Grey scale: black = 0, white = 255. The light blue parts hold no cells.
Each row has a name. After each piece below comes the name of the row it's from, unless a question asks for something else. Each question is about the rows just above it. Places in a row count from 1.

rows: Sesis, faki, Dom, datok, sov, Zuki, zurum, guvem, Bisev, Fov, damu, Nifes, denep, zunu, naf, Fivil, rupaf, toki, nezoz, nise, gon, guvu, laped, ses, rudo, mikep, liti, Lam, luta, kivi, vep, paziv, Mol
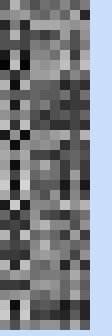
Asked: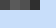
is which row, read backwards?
Nifes
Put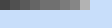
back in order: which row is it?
rudo
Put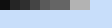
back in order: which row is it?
Bisev

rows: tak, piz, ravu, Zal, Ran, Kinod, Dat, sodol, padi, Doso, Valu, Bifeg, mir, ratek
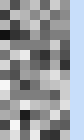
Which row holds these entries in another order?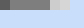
Doso
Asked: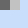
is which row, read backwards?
tak
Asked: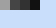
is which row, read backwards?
Zal

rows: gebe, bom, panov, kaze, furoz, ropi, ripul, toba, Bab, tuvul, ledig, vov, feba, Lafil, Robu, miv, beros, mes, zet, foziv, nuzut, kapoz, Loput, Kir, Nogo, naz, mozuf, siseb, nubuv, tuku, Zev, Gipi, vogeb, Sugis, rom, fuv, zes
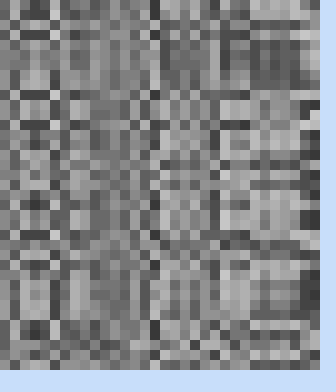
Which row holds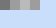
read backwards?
mozuf
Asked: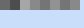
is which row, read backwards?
ripul
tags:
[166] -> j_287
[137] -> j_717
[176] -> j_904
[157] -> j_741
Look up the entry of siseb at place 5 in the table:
j_717
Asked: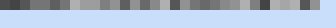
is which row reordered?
naz
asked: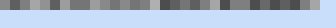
beros

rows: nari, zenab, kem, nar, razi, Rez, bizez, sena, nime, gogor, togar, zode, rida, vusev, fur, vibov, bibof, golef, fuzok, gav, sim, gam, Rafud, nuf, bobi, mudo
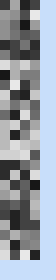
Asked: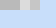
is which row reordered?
fur
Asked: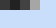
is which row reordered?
nari
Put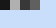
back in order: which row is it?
fuzok
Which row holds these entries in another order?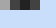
gam

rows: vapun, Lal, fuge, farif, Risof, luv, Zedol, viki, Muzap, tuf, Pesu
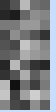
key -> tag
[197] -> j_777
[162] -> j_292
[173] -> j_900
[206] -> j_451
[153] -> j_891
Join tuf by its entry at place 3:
j_292
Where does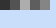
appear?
viki
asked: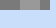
fuge
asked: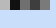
Muzap

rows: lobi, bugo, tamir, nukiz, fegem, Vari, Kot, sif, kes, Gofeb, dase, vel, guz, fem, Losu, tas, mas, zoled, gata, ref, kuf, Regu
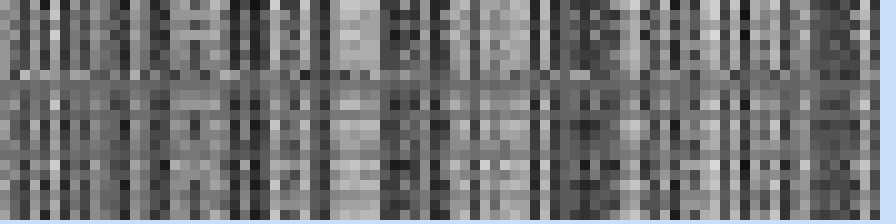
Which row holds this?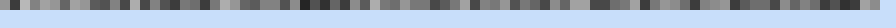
sif
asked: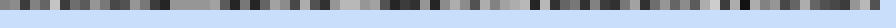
bugo
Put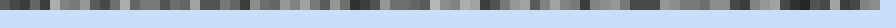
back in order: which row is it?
zoled

